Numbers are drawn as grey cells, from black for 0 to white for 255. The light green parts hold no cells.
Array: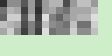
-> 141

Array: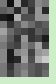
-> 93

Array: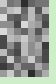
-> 45

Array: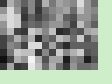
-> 108

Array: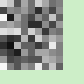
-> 112

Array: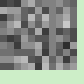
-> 171

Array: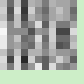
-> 139

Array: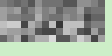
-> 175
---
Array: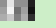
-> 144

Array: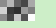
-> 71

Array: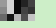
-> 35

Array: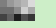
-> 182

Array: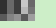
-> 200

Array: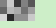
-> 129

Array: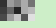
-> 171

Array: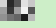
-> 225

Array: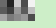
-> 76

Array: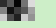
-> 115
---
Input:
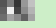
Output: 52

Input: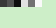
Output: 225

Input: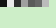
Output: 90

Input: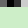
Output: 3

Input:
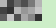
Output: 79

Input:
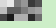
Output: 150

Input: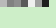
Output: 239
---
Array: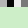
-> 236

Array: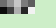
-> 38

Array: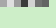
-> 113

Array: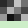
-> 54

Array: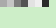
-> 239

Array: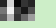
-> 104
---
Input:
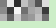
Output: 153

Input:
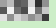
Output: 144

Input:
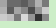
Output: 148

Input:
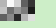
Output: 39

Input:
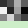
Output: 212

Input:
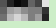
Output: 126

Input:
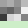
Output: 212
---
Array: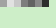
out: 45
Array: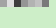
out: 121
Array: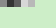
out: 184
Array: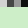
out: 14
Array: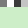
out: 196
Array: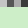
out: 59
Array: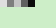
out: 11
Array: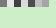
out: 165
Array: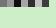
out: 62
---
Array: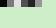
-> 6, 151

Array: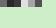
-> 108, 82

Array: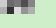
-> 204, 175

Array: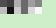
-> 78, 247

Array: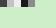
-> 67, 139

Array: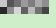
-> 200, 69
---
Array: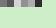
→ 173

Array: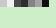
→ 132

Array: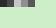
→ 88

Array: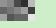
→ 187

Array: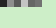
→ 102

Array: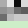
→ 146
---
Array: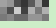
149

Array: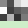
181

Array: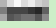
113

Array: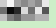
150

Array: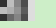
133

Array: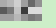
146
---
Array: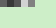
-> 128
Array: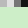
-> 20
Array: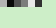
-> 49
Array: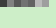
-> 158
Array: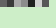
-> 87
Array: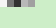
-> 160
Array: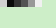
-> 240
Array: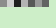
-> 99
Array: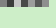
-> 142
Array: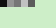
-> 91
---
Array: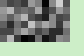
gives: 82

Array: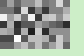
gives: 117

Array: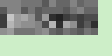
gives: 116

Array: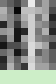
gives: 106

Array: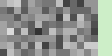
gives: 149

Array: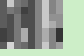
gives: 157
